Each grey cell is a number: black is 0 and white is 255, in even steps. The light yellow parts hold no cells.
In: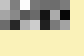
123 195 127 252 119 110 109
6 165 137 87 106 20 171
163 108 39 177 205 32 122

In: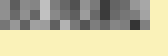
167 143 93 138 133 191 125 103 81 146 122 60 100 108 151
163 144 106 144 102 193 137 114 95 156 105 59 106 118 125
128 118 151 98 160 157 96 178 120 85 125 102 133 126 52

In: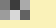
170 122 60
98 156 216

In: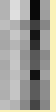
161 178 219 187 8
158 179 223 189 9
134 189 178 136 64
163 168 198 172 20
164 167 181 159 45
138 178 195 146 89
146 169 198 151 92
160 173 190 165 17
139 177 196 147 90
141 175 197 148 92
134 189 179 136 69

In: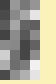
149 64 152 120
229 74 137 168
95 90 166 100
139 67 139 88
98 139 136 69
141 207 113 70
241 174 110 124
228 74 143 176

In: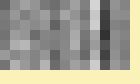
132 101 140 161 148 121 110 133 160 128 212 83 147
140 123 151 128 143 158 122 165 147 119 199 65 142
126 120 137 148 138 149 99 134 158 133 205 61 131
132 115 156 149 109 133 129 133 169 119 164 50 141
127 124 173 183 141 131 125 136 174 113 155 82 139
124 153 137 148 132 150 98 138 144 105 176 66 144
135 116 176 153 133 179 108 133 160 143 204 88 152

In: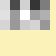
125 219 75 210 53
176 225 155 254 160
151 213 153 204 212
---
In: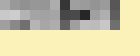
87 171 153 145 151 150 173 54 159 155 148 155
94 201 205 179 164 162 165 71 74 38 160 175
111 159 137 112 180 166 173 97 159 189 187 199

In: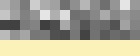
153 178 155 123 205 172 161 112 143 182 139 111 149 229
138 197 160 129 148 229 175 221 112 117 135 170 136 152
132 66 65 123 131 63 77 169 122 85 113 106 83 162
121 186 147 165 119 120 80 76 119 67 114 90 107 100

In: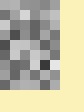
159 175 179 148 145 135
192 116 162 213 142 172
177 202 126 137 100 137
120 154 78 142 101 165
140 78 197 195 168 100
119 103 201 140 200 174
230 144 105 113 208 57
145 159 102 168 118 177
172 104 167 177 174 106

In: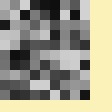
210 181 136 209 36 18 14 133 87
210 158 198 19 123 65 18 207 17
151 24 162 145 94 160 78 137 130
133 194 191 122 165 196 30 133 64
48 203 169 57 84 79 68 140 76
185 110 15 24 123 170 186 204 206
32 114 33 49 129 56 127 199 205
189 148 169 130 49 132 68 60 124
146 76 83 94 207 207 58 136 150
20 114 43 50 82 58 205 59 164

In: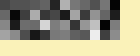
4 71 82 82 89 99 36 177 119 104 81 118
29 104 8 62 172 55 71 26 164 58 147 101
125 135 27 109 107 213 125 146 52 150 192 4
140 163 139 77 23 56 121 125 96 88 237 63

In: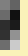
99 127
17 107
27 45
146 49
203 109
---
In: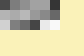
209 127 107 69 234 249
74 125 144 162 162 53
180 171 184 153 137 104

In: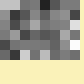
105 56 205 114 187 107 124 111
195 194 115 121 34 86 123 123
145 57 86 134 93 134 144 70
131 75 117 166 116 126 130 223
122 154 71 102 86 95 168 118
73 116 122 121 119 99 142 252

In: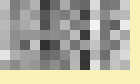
161 138 158 150 123 141 117 182 53 224 140 194 180
193 124 149 177 58 107 170 115 104 219 118 123 205
177 129 173 151 88 132 124 159 65 194 137 179 185
185 153 169 182 80 136 181 124 133 243 116 96 234
179 142 151 149 136 140 134 187 58 211 116 198 163
175 145 96 195 48 79 172 116 158 194 133 119 206
227 174 161 159 102 112 136 178 55 178 111 192 217

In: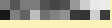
24 127 99 189 112 130 145 56 51 207 59
124 86 123 124 82 70 80 151 206 232 235

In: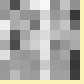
153 186 159 155 226 160 160 61
158 78 180 234 247 139 195 144
147 169 148 147 212 152 164 55
238 171 184 117 231 174 196 105
212 90 165 201 218 190 177 173
169 75 184 207 229 126 151 169
222 156 150 158 226 151 165 62
152 161 157 146 200 156 152 54

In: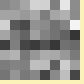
117 149 121 135 68 138 190 70
136 145 166 211 209 127 230 140
164 163 153 169 126 166 177 139
209 88 74 146 139 114 132 244
165 124 100 160 130 115 98 53
62 127 69 59 82 55 113 106
169 179 120 151 172 168 152 122
124 131 128 191 188 94 205 159

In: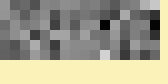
97 91 108 154 130 80 142 137 134 127 210 127 57 120 69 103
150 97 105 81 133 130 142 139 122 127 109 89 120 128 177 199
148 128 93 122 139 79 127 108 118 109 87 66 169 101 84 49
109 143 121 130 152 64 130 89 139 144 3 160 100 126 130 5
120 142 160 62 115 164 164 120 159 116 112 151 94 127 109 47
99 83 121 172 119 60 146 138 138 138 114 137 70 156 124 129
